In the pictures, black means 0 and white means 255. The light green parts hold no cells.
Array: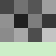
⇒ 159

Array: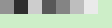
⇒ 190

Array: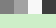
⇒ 126

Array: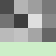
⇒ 186

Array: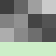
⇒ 159

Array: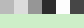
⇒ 186

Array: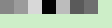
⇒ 155

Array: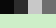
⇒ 44

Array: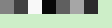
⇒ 130

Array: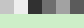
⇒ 162
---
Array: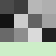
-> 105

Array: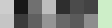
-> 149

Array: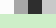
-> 252

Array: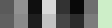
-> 194

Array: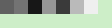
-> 150

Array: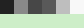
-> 71

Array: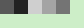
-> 34

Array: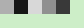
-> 22

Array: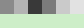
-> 57
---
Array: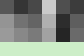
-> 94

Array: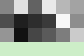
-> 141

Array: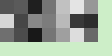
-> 45

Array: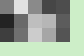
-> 92

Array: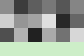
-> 102

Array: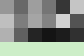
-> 83
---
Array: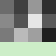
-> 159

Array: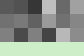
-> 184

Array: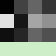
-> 101

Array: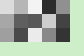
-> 136

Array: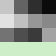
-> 58

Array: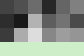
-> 157

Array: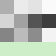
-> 140
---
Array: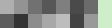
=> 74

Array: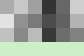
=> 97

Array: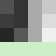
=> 170

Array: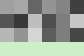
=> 126

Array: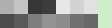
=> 211

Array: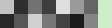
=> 154
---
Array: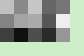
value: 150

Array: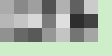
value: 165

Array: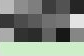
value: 134

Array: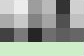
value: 102

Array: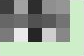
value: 135

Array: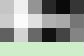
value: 132

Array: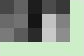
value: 141

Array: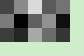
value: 53

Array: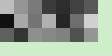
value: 149
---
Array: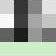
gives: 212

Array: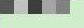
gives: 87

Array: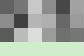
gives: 98

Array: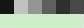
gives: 21

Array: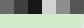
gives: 106

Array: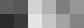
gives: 94
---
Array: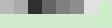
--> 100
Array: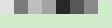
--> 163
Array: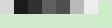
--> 95
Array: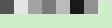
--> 123
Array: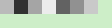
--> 236
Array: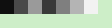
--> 57
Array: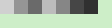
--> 188
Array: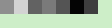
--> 122
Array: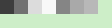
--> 248
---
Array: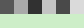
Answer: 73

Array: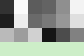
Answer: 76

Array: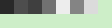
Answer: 132

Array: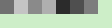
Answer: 79

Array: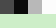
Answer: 184

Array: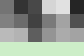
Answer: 171
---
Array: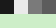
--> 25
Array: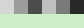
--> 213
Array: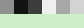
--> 143
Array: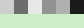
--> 206
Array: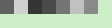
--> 96
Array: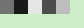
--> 114
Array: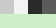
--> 202
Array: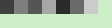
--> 63
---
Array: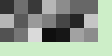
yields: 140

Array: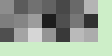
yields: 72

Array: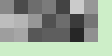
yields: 67

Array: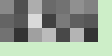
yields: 114

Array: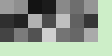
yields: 137

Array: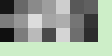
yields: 206

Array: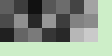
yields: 108

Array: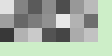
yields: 77

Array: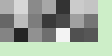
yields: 51

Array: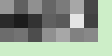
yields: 123
